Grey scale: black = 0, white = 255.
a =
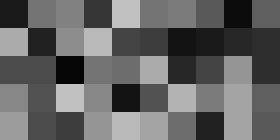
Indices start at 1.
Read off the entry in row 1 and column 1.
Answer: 26
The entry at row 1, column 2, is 116
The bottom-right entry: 89
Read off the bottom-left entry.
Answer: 156
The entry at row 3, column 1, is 75
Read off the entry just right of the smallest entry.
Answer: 116
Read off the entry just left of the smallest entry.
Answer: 75
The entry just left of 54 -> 129
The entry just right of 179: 123
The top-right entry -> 95
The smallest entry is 5

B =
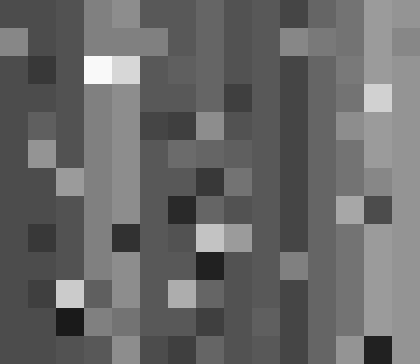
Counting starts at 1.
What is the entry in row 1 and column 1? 76
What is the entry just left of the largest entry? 82
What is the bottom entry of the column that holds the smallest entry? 82
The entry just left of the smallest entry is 76
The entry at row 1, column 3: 82
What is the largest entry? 249
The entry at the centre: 56
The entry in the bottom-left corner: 76
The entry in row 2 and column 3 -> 82
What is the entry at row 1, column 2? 76
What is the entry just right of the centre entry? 115
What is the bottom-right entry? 148
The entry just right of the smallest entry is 128
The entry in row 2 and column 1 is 135
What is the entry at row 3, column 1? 76
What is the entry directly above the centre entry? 101
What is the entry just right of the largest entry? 215
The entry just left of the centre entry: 88
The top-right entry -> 148
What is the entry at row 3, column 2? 56
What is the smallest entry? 26

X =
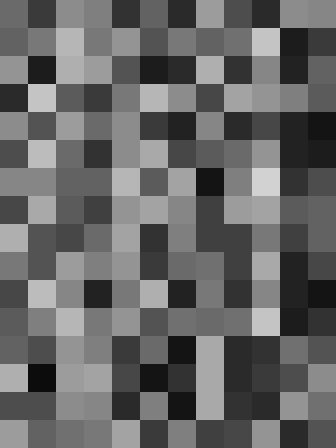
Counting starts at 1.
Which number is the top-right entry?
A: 134
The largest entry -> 210
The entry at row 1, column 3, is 140
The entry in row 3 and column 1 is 148
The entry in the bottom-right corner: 83
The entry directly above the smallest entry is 77
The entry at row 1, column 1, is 106
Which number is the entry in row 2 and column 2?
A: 120
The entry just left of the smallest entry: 175
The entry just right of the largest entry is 50
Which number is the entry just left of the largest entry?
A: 127
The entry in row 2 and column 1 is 98
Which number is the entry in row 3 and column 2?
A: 28
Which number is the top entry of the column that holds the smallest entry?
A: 58
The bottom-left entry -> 156
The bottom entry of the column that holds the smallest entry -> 98
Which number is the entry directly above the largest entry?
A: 148
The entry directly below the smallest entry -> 77

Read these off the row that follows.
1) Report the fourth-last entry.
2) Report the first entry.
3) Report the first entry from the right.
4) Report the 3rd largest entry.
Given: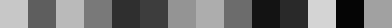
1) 41
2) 199
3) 161
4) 186

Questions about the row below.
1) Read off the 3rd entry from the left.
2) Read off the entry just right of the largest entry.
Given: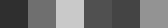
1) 201
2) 80

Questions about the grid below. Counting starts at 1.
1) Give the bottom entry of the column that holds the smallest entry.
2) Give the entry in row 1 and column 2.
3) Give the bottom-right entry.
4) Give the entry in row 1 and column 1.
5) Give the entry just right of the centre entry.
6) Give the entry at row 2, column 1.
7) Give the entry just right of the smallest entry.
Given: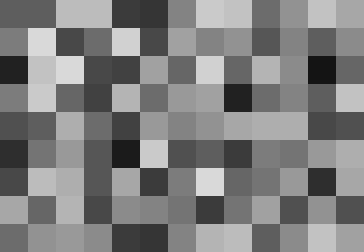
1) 194
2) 94
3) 161
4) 94
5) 146
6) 124
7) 102

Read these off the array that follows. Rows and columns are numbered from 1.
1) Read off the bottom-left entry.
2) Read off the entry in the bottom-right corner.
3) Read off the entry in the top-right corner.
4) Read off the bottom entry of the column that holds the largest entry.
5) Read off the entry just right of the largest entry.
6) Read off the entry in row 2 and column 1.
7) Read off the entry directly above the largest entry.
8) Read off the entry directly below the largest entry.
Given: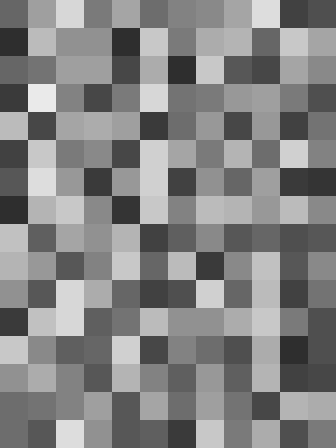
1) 109
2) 122
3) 79
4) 87
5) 130
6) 46
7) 115
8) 71

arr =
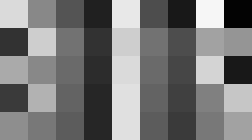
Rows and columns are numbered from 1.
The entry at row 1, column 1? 218
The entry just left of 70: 106
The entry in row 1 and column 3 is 84
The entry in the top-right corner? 3
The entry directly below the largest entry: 162
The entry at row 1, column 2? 136
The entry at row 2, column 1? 50
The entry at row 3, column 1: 170
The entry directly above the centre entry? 206
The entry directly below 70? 64

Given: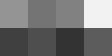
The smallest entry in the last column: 92
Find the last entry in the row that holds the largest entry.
242

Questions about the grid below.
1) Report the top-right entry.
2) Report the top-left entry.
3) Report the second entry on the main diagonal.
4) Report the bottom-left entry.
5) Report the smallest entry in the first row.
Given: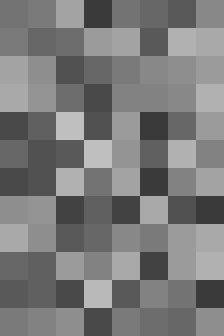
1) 136
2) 115
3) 103
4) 122
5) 58

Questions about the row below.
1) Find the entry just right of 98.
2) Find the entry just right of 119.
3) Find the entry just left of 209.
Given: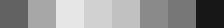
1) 167
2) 23
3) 230

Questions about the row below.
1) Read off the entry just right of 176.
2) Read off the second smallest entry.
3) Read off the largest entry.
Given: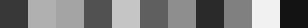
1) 164
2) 42
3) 241

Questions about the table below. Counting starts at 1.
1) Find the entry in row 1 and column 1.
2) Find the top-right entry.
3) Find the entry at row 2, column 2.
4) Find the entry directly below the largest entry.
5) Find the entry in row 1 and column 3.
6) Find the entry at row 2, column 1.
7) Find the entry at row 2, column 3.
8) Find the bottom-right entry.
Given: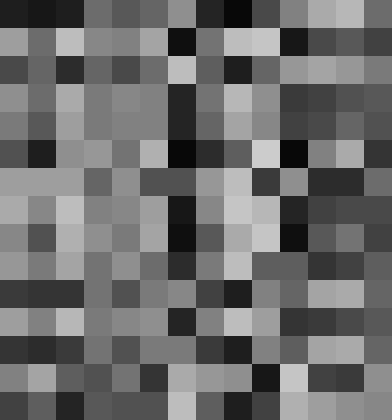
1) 30
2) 108
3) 108
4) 58
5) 30
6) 158
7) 189
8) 135
